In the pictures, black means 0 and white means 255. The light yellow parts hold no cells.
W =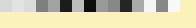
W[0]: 216
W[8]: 153
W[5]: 28
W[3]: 127
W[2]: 219

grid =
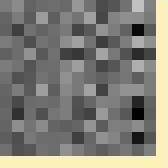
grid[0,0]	123
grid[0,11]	193
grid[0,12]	129
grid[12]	[111, 82, 87, 113, 108, 144, 124, 107, 93, 107, 119, 99, 126]
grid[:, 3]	[107, 156, 99, 115, 89, 108, 114, 158, 110, 80, 139, 109, 113]
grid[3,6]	160
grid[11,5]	110
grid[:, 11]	[193, 140, 9, 174, 42, 174, 94, 146, 37, 1, 140, 21, 99]
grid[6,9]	108
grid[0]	[123, 139, 99, 107, 110, 105, 151, 113, 75, 85, 113, 193, 129]
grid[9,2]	110
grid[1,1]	123
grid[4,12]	68
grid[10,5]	95
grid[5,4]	110
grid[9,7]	66
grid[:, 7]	[113, 160, 89, 114, 89, 108, 107, 162, 103, 66, 148, 102, 107]
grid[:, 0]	[123, 101, 97, 123, 96, 124, 111, 101, 98, 103, 100, 93, 111]
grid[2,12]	90
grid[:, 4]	[110, 95, 110, 107, 113, 110, 107, 94, 107, 117, 100, 108, 108]
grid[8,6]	81
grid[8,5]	125
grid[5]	[124, 114, 84, 108, 110, 131, 158, 108, 70, 86, 119, 174, 140]
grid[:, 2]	[99, 92, 113, 79, 146, 84, 87, 90, 107, 110, 116, 120, 87]
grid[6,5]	144
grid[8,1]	73

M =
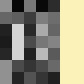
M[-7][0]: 145
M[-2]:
[145, 75, 53, 75, 105]
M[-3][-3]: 33
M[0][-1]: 44
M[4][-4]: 211
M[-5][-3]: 41
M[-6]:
[102, 94, 61, 126, 109]
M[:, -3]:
[120, 61, 41, 75, 33, 53, 83]
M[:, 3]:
[9, 126, 170, 119, 185, 75, 53]
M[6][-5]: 145

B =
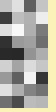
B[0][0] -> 194
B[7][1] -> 174
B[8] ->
[112, 75, 187, 182]
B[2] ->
[222, 248, 175, 122]
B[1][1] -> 189
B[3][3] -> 110
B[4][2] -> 147
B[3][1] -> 154
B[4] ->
[41, 40, 147, 174]

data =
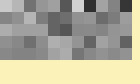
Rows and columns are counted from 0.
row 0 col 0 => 201
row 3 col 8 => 162
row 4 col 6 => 118
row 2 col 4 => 100
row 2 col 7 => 138
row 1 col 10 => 157
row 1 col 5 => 110
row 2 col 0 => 173
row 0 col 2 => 114
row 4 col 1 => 131
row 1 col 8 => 108
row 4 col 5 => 172
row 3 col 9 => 149
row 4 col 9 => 138
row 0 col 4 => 160

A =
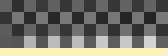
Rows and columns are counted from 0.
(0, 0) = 99
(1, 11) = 119
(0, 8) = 103
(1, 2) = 42
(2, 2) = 101
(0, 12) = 99
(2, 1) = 48
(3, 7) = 91
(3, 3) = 86
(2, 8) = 110
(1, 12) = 36
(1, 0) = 52
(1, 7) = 119
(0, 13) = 54
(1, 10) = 36
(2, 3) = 52
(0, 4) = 96

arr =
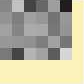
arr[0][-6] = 134
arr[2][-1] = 148
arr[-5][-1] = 30
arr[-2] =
[152, 149, 145, 126, 162, 118]
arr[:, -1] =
[30, 152, 148, 118, 214]
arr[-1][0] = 121
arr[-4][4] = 116

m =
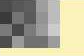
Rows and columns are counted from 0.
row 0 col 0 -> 76
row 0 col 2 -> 93
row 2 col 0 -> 122
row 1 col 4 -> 187
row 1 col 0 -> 58

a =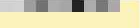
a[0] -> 208
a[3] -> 114
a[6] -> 34
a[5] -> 166

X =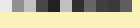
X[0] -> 233
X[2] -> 192
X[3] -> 71

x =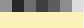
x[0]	146
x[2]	109
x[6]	221
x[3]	62
